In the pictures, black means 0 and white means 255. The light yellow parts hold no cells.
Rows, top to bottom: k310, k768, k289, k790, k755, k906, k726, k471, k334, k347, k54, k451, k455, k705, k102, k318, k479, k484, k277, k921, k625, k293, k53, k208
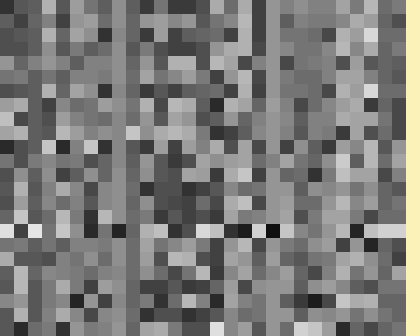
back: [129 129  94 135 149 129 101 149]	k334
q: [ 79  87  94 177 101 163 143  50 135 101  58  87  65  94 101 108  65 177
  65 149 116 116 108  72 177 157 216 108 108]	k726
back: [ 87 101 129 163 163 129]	k906

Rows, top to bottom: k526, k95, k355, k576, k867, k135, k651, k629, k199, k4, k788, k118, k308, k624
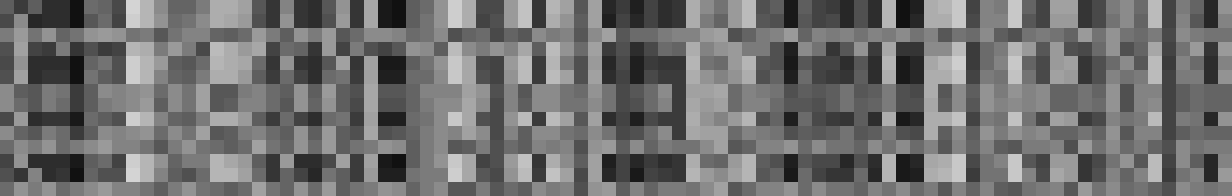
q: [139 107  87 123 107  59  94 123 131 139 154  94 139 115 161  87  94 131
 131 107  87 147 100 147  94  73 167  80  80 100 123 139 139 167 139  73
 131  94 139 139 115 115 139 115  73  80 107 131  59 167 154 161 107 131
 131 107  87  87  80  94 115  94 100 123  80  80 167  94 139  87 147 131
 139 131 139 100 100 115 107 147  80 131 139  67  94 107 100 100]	k629
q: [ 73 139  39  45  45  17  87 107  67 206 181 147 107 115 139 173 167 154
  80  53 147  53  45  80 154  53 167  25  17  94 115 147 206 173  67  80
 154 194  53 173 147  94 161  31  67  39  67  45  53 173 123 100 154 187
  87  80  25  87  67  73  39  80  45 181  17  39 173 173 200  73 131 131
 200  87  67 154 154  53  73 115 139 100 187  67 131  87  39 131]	k95
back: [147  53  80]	k95
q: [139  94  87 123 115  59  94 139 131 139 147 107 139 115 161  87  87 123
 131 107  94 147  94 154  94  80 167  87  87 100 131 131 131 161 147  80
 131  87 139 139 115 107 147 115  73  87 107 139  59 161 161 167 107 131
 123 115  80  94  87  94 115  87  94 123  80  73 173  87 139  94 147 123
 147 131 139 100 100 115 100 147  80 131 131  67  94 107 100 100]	k651
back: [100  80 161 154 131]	k355

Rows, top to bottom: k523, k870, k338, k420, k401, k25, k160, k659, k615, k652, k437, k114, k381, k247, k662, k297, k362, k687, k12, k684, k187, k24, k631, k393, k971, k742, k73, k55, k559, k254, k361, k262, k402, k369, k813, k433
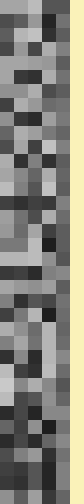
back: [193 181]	k338
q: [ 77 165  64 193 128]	k437
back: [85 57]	k369

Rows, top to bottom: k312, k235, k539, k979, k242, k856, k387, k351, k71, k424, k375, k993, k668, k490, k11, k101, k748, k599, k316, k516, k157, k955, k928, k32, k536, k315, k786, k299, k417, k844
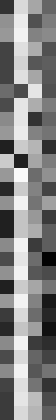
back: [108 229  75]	k316
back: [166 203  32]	k157

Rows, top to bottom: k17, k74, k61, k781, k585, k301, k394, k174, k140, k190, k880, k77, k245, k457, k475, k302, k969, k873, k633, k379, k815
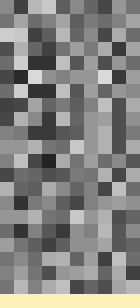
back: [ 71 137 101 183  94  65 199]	k61
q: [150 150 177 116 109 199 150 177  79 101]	k302
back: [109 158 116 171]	k77
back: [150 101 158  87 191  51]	k394

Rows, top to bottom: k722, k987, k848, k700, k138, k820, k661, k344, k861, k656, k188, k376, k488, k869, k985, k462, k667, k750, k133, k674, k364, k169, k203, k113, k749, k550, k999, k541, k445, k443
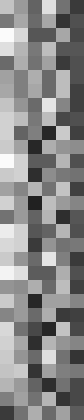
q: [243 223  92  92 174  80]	k674
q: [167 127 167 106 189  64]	k661
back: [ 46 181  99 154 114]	k462
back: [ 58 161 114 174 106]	k138

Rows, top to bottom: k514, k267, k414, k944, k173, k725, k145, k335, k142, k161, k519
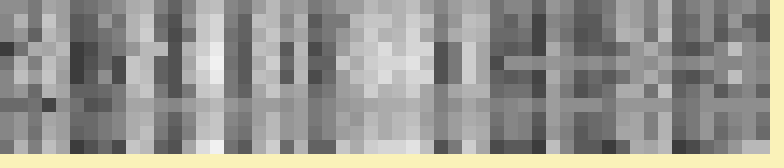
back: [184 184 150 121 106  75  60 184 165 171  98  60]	k519
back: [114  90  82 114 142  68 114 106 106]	k414
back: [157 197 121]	k267
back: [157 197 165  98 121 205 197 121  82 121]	k145
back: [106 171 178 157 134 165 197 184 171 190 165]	k161
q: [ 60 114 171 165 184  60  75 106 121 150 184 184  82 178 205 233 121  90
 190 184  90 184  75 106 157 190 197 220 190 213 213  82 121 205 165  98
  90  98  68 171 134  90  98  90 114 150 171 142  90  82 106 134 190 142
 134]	k944
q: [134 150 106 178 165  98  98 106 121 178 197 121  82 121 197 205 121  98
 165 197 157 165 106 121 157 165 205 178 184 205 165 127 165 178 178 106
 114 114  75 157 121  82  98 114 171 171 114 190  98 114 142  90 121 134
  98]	k145

